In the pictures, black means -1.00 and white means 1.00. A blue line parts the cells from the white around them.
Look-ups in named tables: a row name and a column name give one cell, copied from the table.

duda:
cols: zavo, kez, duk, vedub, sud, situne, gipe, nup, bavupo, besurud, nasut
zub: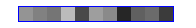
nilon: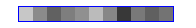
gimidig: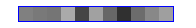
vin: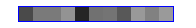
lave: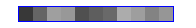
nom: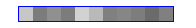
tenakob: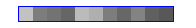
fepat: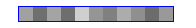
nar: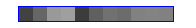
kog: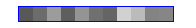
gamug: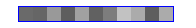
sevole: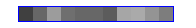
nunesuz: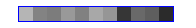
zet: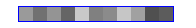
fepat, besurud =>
-0.15
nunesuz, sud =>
0.01
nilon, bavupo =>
-0.05
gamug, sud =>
0.26
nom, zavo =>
0.56
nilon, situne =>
0.47

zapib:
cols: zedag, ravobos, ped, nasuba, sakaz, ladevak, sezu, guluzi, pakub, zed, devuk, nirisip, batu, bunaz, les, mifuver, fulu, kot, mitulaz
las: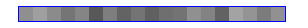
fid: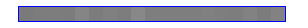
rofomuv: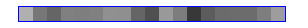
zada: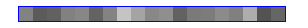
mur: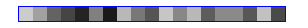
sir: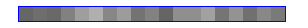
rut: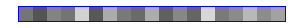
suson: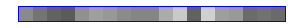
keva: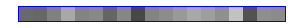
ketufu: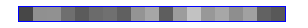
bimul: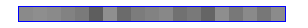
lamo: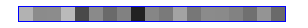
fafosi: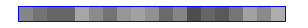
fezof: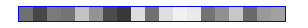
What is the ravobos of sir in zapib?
-0.14
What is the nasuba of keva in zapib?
0.32
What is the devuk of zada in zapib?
0.12
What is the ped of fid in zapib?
-0.02
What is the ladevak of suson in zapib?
0.25
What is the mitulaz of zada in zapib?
-0.20
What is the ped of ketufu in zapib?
0.14
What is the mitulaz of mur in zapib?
-0.42
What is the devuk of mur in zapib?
0.55
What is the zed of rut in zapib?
0.35
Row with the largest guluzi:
zada

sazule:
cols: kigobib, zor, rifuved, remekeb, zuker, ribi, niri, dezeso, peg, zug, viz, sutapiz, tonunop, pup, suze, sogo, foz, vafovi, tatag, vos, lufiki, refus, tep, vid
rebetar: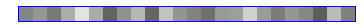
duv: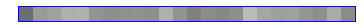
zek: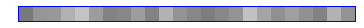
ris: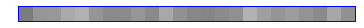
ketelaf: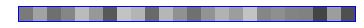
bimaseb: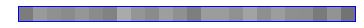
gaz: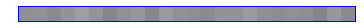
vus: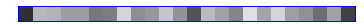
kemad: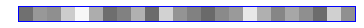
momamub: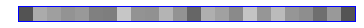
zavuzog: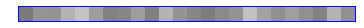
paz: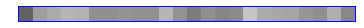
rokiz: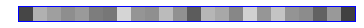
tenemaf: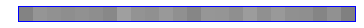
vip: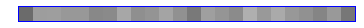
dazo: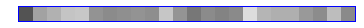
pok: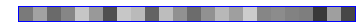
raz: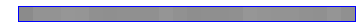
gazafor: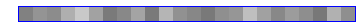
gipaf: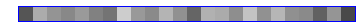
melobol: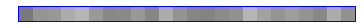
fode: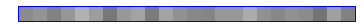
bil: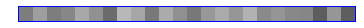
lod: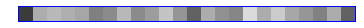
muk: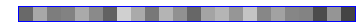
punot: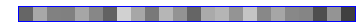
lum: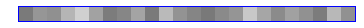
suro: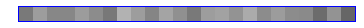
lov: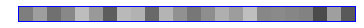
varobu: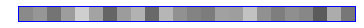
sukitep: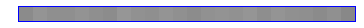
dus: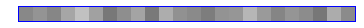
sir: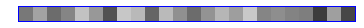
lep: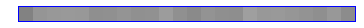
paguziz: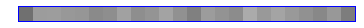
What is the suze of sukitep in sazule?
0.15
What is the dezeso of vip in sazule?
0.31
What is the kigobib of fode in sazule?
0.09
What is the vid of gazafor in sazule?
0.12
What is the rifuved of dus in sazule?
0.05
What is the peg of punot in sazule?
0.31
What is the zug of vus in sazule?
0.19
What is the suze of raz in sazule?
0.12
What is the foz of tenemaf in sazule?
0.22
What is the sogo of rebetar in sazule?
0.24
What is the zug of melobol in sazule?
0.05
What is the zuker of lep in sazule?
0.19
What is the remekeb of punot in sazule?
0.00
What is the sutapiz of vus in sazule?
0.16
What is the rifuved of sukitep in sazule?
0.12
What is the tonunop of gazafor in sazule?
0.06
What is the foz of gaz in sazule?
0.22
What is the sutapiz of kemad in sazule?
0.16
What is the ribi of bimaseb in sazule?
0.09
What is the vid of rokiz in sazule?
-0.49

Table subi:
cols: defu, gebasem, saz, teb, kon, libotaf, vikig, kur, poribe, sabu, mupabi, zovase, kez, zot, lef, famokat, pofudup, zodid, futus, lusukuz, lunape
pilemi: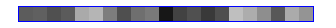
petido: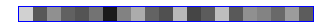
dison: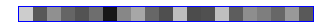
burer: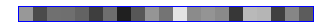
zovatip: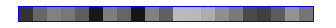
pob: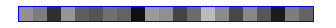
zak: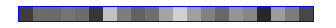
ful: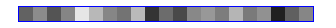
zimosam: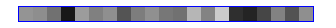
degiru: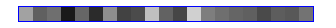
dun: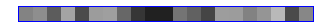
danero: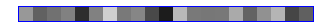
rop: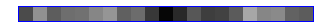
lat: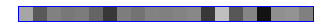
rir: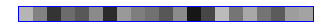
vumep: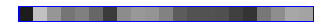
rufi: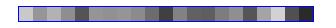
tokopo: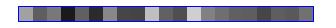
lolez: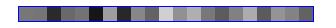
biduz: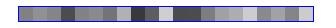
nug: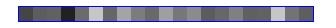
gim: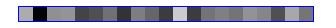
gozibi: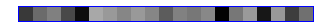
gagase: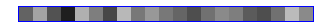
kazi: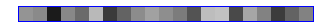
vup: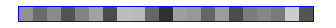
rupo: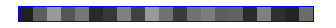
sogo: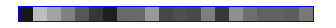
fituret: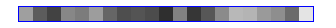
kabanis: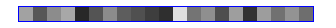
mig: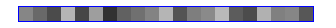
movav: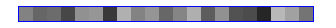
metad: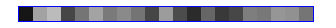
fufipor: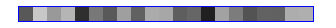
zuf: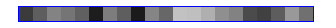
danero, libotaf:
0.01
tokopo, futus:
-0.26
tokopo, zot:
0.01
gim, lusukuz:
0.32
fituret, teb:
0.06
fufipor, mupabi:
0.31
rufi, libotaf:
0.17

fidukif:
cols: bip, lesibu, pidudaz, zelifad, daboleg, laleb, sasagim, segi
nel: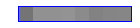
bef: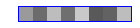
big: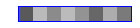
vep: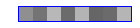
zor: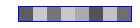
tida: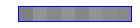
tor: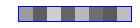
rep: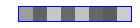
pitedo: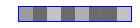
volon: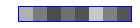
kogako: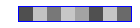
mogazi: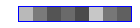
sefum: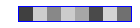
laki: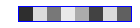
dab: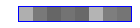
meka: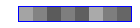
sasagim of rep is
-0.28
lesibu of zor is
0.58
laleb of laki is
-0.48
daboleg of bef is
0.58
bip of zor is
-0.27
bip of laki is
-0.64
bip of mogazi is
0.45
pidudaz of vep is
0.44

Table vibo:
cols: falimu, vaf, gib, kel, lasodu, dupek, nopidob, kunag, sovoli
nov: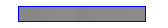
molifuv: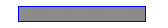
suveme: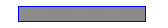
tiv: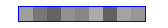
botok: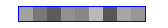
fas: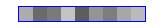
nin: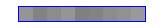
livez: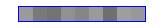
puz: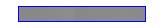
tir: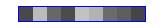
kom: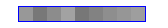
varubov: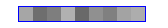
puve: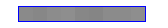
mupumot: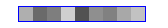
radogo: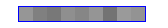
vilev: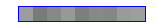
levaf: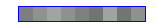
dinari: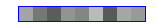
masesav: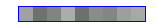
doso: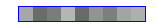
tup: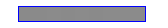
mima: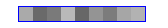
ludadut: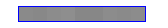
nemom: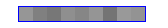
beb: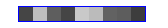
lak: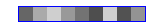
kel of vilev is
0.19
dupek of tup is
0.08
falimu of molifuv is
0.10
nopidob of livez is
-0.13
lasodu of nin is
0.00
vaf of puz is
0.07
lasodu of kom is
-0.07

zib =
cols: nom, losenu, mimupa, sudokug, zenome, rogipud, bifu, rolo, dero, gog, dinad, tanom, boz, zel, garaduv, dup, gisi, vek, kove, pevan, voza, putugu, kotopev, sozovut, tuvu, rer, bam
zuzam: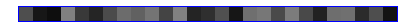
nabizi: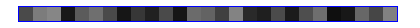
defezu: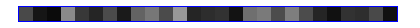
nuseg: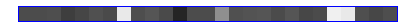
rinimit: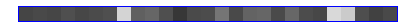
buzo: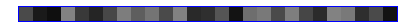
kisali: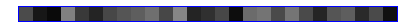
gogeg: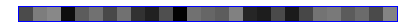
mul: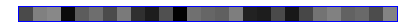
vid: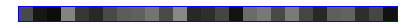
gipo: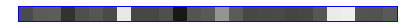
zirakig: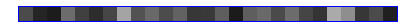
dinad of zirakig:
-0.40
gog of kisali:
-0.13
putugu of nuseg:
-0.41
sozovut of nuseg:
0.83
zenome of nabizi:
-0.29
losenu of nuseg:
-0.40
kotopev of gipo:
0.84
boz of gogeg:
-0.11
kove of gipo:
-0.42
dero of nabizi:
-0.57
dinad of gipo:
-0.38
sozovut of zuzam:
-0.12
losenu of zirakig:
-0.71
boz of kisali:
-0.72
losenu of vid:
-0.82
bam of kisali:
-0.87
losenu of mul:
0.00
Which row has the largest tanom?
defezu

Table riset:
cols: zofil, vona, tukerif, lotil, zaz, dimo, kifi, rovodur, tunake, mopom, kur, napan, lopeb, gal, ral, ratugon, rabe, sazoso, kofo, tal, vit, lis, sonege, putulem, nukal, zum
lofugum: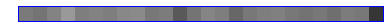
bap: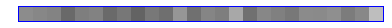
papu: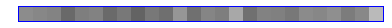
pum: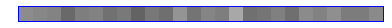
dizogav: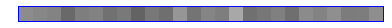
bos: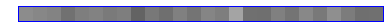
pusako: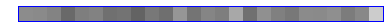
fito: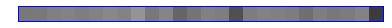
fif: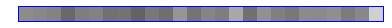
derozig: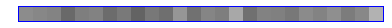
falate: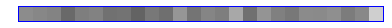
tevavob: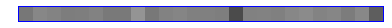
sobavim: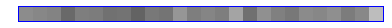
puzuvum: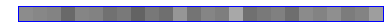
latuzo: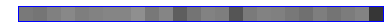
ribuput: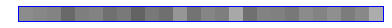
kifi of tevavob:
-0.05
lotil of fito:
0.03
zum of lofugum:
-0.58
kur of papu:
-0.13
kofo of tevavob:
0.00
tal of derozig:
-0.06
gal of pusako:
0.04
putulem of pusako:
-0.03
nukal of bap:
0.07
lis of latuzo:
-0.01
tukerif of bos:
0.03
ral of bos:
-0.01
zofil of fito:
-0.06
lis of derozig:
0.03
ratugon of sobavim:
0.29
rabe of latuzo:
-0.04
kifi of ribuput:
-0.12
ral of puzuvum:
-0.01
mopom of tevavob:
-0.06
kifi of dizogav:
-0.11
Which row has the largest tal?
tevavob

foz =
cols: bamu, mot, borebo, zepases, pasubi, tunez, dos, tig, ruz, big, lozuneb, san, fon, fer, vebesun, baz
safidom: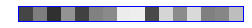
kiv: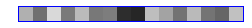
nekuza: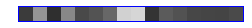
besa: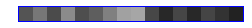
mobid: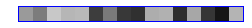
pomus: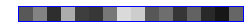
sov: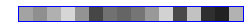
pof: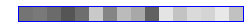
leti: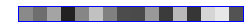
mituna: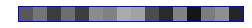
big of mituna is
-0.40
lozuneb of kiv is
0.28
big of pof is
-0.24
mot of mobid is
-0.03
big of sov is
0.20
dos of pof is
0.04
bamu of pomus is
-0.31
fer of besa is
-0.46
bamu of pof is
-0.09
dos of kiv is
-0.02

